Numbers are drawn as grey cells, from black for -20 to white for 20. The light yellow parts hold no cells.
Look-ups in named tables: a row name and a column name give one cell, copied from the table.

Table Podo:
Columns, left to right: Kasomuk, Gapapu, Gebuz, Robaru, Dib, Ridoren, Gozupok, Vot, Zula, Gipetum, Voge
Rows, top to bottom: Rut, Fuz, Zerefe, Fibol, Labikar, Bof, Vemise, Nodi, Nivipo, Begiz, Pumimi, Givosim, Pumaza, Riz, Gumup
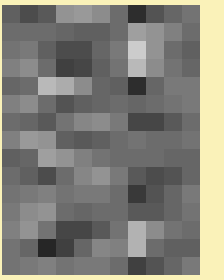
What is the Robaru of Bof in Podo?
-7
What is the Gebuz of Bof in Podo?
-3
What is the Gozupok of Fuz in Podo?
-3
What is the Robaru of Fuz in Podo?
-4
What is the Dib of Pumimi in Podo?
-1
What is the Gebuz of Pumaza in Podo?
-2
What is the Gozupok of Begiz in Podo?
-1
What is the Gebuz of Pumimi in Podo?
0
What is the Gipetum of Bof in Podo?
-2
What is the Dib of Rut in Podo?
4
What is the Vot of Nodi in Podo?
-2
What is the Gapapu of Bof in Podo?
2
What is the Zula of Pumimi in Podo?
-7
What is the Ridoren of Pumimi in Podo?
-1
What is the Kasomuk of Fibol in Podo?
0
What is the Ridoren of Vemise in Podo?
2
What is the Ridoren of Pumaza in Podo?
-6
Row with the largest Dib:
Rut

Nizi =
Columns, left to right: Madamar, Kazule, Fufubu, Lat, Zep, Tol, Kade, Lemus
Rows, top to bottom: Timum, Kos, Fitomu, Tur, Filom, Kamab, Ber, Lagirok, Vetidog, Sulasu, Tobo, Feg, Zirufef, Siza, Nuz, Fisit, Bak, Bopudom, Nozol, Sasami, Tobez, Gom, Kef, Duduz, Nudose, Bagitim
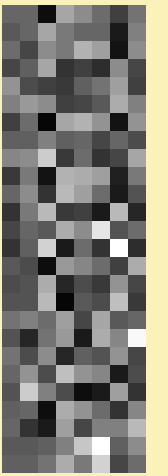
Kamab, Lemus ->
0
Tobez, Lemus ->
-8
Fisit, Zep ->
-8
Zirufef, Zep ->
2
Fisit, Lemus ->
-9
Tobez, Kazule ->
3
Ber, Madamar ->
-10
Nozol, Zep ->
-16

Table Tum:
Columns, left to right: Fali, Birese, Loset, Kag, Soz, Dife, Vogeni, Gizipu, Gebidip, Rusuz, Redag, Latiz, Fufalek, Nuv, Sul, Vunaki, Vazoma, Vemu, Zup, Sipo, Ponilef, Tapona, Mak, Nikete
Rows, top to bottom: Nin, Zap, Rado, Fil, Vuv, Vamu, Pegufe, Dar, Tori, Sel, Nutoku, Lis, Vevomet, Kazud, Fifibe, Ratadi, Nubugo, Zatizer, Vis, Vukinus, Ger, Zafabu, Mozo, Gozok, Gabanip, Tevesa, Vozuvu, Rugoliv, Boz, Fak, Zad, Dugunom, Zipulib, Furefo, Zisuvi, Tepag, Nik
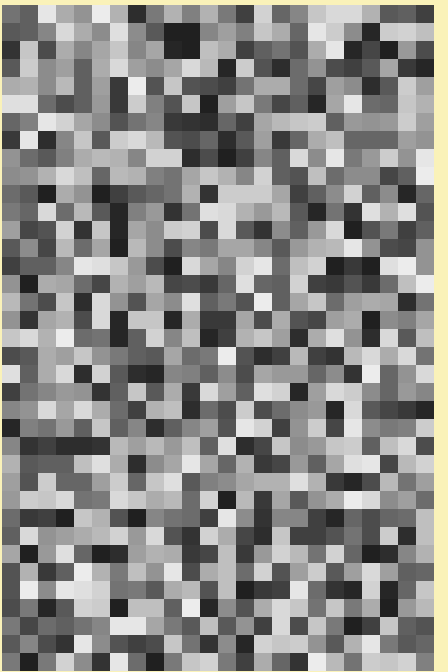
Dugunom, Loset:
-11
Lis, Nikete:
-7
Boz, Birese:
-11
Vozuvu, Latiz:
0
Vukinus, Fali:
-8
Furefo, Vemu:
-2
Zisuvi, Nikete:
-7
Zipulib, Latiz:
-7
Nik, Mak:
13
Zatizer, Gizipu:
11
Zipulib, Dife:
13
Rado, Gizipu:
1
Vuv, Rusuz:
11
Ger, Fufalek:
2
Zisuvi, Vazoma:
-8
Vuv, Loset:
2

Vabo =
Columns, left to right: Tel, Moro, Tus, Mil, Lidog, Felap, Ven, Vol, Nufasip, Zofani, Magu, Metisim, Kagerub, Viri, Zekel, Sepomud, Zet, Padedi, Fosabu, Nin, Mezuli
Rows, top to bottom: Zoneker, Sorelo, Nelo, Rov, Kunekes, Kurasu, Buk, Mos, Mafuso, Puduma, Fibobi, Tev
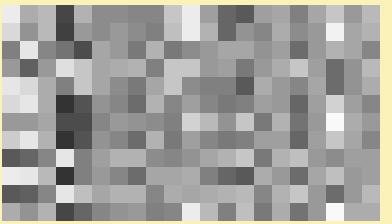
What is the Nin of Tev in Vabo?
7
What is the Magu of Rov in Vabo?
11
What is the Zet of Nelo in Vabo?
-3
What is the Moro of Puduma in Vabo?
16
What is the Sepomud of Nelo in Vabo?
5
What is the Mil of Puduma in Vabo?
-12
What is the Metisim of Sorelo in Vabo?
8
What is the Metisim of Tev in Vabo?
9
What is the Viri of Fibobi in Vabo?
9
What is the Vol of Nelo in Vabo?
-1
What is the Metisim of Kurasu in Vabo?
1
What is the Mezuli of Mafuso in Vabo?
5
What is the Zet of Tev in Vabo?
-2
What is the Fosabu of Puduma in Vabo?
10
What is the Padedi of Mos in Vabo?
5
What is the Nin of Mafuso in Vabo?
5
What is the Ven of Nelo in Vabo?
4

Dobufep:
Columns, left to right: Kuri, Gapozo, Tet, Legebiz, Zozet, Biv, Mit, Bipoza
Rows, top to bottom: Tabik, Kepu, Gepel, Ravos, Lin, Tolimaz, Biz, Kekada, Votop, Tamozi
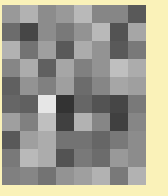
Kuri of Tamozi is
0
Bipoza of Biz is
1
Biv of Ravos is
3
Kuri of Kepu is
-3
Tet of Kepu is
2
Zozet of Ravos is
0
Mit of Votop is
4
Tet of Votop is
7
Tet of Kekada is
7
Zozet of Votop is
-1
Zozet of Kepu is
3
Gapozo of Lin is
3
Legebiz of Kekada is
-2
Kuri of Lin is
-5
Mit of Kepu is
-7
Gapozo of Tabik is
8

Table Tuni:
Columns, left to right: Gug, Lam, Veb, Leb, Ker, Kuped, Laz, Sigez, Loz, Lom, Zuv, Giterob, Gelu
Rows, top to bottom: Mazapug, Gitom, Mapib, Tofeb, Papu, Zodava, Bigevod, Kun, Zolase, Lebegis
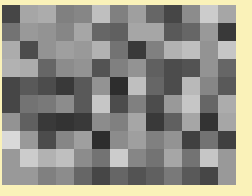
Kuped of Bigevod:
2
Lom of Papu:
-8
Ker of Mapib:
4
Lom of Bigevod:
-5
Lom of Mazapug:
-9
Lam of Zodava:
-2
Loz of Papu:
-4
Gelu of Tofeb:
-4
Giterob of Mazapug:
12
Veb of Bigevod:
-11
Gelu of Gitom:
-11
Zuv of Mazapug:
2
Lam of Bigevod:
-5
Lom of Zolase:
6
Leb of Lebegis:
2
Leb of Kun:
1
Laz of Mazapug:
0

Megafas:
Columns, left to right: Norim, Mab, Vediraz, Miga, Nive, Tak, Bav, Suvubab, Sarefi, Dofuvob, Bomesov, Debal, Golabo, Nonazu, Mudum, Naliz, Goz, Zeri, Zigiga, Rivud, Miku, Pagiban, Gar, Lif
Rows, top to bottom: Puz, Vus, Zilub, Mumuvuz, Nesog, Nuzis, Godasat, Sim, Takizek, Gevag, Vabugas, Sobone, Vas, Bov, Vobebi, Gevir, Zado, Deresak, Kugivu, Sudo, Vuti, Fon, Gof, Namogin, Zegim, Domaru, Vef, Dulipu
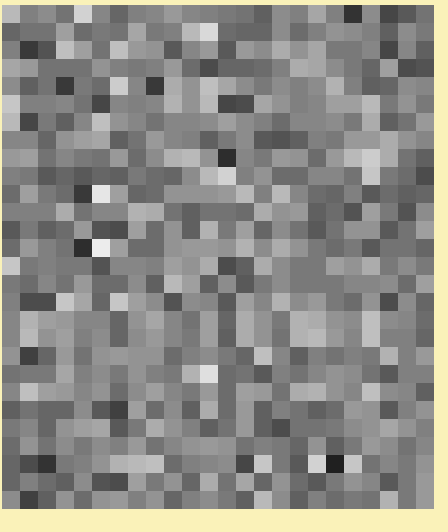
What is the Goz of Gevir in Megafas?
-1
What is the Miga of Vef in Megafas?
-5
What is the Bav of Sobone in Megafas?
1
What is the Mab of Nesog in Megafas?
-5
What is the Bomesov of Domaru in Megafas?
0
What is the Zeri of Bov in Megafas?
-1
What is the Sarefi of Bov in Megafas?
-3
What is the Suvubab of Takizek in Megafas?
-3
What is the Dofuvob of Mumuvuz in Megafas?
4
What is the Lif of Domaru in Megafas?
3
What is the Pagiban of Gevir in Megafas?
2
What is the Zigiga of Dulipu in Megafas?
-3
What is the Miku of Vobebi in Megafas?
7
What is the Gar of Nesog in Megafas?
2
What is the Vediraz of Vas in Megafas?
-5
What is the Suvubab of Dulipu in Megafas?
0
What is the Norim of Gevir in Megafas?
-1
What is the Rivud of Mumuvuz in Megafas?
-1
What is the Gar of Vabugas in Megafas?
-5
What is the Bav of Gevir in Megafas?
-3
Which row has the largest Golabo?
Gevag

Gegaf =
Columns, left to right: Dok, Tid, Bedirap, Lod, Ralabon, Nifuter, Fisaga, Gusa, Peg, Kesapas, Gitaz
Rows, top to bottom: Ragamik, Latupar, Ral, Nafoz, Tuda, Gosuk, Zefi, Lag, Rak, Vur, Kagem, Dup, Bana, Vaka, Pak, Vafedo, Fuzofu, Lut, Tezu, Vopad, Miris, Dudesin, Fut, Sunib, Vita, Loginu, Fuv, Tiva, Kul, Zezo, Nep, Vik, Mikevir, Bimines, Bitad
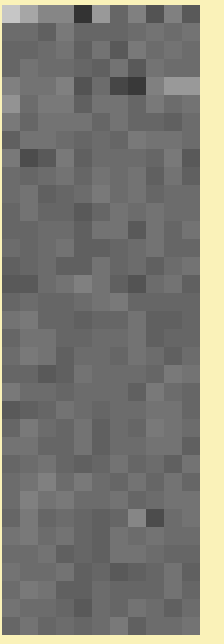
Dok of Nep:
-3
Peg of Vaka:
-2
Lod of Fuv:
-3
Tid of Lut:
-1
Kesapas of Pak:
-3
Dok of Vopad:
-3
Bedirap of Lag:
-2
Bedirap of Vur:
-3
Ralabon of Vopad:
-3
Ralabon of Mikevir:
-5
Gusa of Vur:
-2
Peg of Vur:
-5
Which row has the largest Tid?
Ragamik

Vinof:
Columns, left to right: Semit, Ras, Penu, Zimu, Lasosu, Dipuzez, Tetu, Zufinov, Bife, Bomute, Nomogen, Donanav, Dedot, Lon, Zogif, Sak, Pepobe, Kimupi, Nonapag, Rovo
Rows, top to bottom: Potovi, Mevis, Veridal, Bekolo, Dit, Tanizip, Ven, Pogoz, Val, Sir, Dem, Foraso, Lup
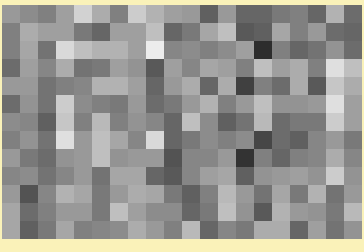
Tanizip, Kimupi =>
4
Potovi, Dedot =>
4
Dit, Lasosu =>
1
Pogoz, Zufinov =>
1
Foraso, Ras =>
-3
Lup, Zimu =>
6
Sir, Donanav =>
5

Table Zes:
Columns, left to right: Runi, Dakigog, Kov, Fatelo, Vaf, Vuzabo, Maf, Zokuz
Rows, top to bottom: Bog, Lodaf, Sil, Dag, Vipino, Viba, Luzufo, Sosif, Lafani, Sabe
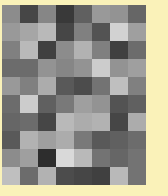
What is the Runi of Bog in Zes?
2
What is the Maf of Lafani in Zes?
-4
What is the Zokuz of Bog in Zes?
-4
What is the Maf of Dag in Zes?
3
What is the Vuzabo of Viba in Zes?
3
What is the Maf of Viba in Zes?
-7

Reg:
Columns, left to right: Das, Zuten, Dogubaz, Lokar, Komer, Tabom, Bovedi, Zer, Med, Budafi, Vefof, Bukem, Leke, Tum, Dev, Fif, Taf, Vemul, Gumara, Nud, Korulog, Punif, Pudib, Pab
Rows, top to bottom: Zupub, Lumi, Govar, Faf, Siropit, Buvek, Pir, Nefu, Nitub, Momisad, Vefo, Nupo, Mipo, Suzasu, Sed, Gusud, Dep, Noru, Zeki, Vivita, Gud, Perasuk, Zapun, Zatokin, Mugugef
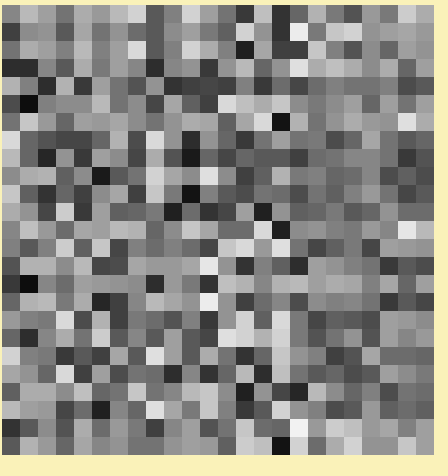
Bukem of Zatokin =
-7
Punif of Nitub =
-2
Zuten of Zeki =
-13
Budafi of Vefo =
-1
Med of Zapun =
15
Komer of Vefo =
-10
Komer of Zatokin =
7
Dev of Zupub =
10
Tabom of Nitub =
5
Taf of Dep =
-8
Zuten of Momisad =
7
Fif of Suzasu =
15
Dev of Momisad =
-5
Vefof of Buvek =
-5
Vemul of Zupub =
8
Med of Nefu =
14

